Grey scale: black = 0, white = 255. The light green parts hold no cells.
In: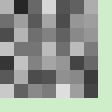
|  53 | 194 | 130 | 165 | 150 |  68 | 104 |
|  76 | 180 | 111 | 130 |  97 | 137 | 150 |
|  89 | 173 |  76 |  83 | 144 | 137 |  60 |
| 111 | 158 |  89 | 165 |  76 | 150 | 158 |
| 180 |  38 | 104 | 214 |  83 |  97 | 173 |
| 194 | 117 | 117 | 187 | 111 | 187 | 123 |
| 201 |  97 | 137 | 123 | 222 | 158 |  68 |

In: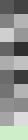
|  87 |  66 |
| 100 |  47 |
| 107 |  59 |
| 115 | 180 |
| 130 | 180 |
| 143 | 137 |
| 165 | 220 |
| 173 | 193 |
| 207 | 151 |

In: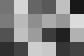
|  46 |  66 | 206 | 200 |  53 |  66 |
|  82 | 192 | 156 |  60 |  32 | 178 |
| 116 | 213 | 101 |  89 | 192 |  24 |
| 123 | 185 | 142 | 170 | 150 | 219 |

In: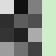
|  46 |  93 |  79 |
|  52 |  32 | 171 |
| 157 | 113 |  65 |
| 221 |  16 | 127 |

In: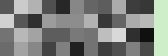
|  87 | 203 | 178 |  80 |  39 | 135 | 101 |  93 | 171 |  61 |  55 |
| 107 | 163 | 135 |  67 | 128 |  32 | 115 |  61 |  80 | 128 |  73 |
| 115 | 184 | 163 |  93 |  93 | 121 | 115 | 190 | 217 |  47 |  16 |
| 209 |  87 |  47 | 156 | 141 | 141 | 178 |  55 | 101 | 171 | 184 |

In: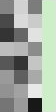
|  52 | 102 | 226 |
|  73 | 218 | 203 |
|  87 |  52 | 197 |
| 117 | 154 |  24 |
| 132 | 210 | 124 |
| 146 | 162 | 233 |
| 154 |  95 | 169 |
| 189 | 183 | 140 |
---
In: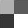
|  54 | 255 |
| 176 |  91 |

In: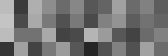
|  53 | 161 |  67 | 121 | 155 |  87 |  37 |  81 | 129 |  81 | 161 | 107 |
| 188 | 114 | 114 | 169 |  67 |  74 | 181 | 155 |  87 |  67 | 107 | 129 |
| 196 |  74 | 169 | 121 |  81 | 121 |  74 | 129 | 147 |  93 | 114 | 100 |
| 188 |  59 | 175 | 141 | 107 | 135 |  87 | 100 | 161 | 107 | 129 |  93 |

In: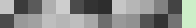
|  75 | 153 | 161 | 190 | 182 | 190 | 168 | 109 | 153 | 145 |  83 |  51 | 115 |
| 198 |  59 |  90 | 175 | 206 |  75 |  51 |  45 | 198 | 182 | 168 | 129 |  67 |

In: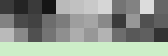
| 186 | 137 |  80 | 116 | 143 | 173 | 151 | 179 | 109 |  88 |  95 |  50 |
| 130 |  74 |  66 | 109 | 124 | 158 | 165 | 137 |  58 | 151 |  80 |  95 |
|  58 |  36 |  58 |  21 | 186 | 193 | 201 | 214 | 116 | 130 | 220 | 102 |

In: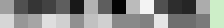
| 214 | 151 | 165 | 222 | 208 | 144 | 193 | 208 | 137 | 137 | 129 | 229 | 110 | 110 | 122 |
| 159 |  80 |  53 |  66 |  94 |  24 | 179 |  94 |   4 | 187 | 243 |  80 |  45 |  37 | 172 |

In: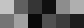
| 117 | 161 |   9 |  80 |  60 |  29 |
| 196 |  96 |  53 |  15 | 141 | 175 |

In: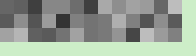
| 162 | 181 |  96 |  90 | 115 | 162 | 115 | 121 | 148 |  70 | 189 | 155 | 128 |
|  90 | 142 |  84 | 155 |  51 | 128 | 115 | 121 | 175 | 128 |  84 | 142 |  90 |
| 102 |  96 |  63 | 135 | 135 | 109 |  63 | 169 | 142 | 162 | 155 | 102 | 189 |

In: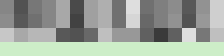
| 199 | 168 | 183 | 183 |  88 |  82 | 104 | 191 | 152 | 152 |  96 |  58 |  96 | 222 | 119 | 191 |
| 140 |  88 | 112 | 134 | 168 |  66 | 160 | 175 | 112 | 214 | 104 | 127 | 146 |  82 | 152 | 207 |
| 134 |  82 | 119 | 134 | 168 |  74 | 160 | 175 | 112 | 222 | 112 | 127 | 140 |  88 | 146 | 207 |
